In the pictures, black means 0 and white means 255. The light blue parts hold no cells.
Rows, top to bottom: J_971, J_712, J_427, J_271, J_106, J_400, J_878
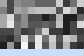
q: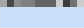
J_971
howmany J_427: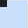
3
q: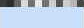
J_400
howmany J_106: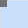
2
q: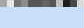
J_271
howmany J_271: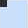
0
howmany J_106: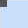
0

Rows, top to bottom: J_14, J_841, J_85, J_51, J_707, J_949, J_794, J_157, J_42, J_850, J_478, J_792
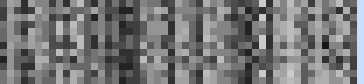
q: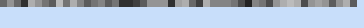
J_707
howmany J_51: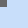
3
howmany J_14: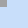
5
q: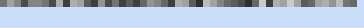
J_478

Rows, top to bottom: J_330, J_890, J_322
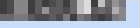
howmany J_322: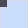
5
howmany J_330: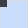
5
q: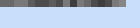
J_322

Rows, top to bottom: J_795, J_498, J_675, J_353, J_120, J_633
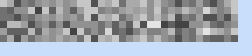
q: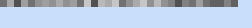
J_633
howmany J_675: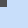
6
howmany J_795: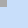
6
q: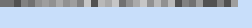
J_675
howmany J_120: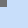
4

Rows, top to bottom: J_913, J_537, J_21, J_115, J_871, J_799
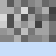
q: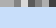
J_537
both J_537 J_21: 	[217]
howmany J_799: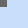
1
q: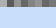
J_913
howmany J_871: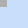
0
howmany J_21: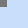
1

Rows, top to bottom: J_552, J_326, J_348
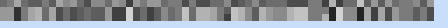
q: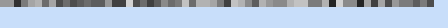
J_348
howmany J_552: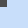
8

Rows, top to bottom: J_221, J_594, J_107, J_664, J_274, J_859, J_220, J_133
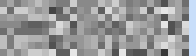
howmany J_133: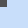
4
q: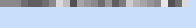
J_664
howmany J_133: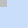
1
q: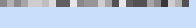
J_133
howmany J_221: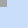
6

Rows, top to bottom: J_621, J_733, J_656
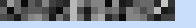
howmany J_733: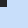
2
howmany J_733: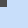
4
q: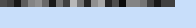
J_656

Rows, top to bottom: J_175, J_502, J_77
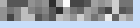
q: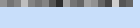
J_502
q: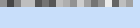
J_77
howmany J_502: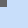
3
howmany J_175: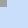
3

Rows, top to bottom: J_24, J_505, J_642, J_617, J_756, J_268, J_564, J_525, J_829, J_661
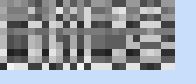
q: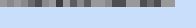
J_24
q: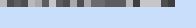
J_268
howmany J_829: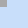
8
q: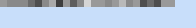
J_642

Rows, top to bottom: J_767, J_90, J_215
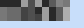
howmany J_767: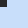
4
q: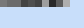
J_215
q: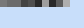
J_90
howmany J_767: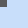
1

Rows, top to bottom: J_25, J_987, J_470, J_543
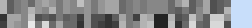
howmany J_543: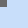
5
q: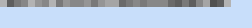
J_987
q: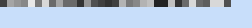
J_543
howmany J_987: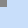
9
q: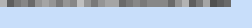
J_25

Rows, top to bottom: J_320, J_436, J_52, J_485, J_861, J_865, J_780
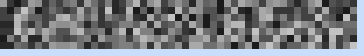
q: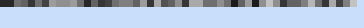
J_780
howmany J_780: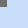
8
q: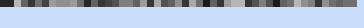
J_485
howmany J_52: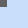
6
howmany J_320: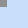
8
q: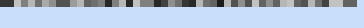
J_861

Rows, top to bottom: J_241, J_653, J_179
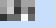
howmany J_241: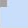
3
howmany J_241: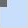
0
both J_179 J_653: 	[51]
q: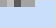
J_241
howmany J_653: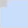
1

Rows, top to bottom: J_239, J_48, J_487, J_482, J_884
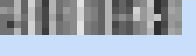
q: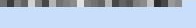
J_482
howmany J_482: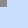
3
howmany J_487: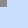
4
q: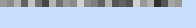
J_48
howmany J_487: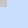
3

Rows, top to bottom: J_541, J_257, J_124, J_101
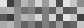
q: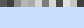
J_124
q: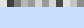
J_541

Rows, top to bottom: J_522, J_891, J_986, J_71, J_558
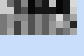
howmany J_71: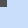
1
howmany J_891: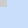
3
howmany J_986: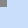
4
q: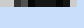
J_891

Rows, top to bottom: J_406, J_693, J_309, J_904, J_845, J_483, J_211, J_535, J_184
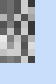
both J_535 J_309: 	[194]
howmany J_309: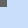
0
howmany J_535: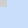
3
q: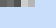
J_693

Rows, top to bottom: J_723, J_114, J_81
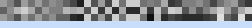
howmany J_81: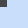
4
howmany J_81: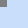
1
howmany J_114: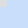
0
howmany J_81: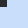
5
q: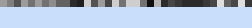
J_81

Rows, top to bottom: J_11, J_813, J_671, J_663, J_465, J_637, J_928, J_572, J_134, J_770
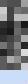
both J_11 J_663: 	[92]
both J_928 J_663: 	[37]
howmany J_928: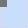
1
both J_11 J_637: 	[92]
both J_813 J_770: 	[204]
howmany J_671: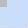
3
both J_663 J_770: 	[92]

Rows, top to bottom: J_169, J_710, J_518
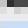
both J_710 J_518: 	[235]
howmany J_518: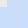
4
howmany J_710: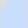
2
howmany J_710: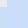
1

